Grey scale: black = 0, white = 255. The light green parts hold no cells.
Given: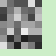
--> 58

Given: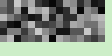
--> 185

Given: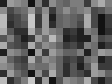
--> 186

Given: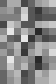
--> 128

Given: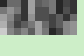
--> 161

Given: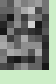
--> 73
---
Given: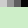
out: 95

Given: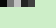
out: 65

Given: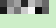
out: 188

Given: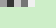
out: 158

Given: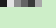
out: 142

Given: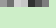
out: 154

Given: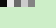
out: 132

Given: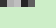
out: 95

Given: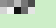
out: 212
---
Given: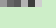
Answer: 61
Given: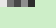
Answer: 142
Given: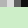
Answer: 97
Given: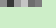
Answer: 110
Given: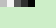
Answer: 46
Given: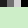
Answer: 211
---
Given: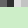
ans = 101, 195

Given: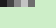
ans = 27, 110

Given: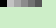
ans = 1, 86

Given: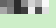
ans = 101, 224

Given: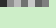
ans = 45, 127

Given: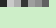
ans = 39, 97
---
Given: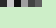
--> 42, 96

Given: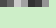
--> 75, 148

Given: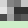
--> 212, 89

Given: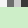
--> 245, 57

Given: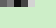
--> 97, 211

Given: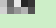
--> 194, 82

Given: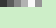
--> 53, 149

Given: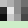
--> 189, 71
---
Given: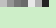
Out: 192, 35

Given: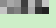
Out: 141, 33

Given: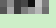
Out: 98, 110

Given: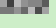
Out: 162, 162

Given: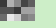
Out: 56, 137

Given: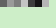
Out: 98, 181

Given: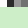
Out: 251, 113
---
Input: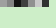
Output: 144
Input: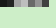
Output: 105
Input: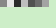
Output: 81
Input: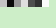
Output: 78
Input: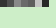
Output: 94
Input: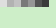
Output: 150
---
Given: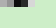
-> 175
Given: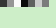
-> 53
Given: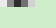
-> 234
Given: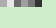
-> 173
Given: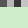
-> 85
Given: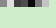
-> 137
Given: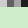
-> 205
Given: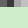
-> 99
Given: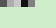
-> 84
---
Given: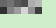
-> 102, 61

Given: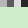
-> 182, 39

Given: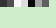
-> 51, 95

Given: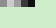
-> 142, 15

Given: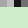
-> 166, 111

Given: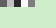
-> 96, 125

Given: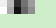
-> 239, 142
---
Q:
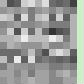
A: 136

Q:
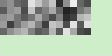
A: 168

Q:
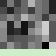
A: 120

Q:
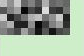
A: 21

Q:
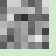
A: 123

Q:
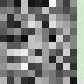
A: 104
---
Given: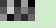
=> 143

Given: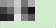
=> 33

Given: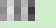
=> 154

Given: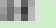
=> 140

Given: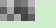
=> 156

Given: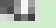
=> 218
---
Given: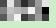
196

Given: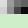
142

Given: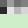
229

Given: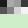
128

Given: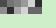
45

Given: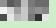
214

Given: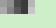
130
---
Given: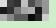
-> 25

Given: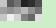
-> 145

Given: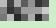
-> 158

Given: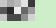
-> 103

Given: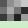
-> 115

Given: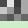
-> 74
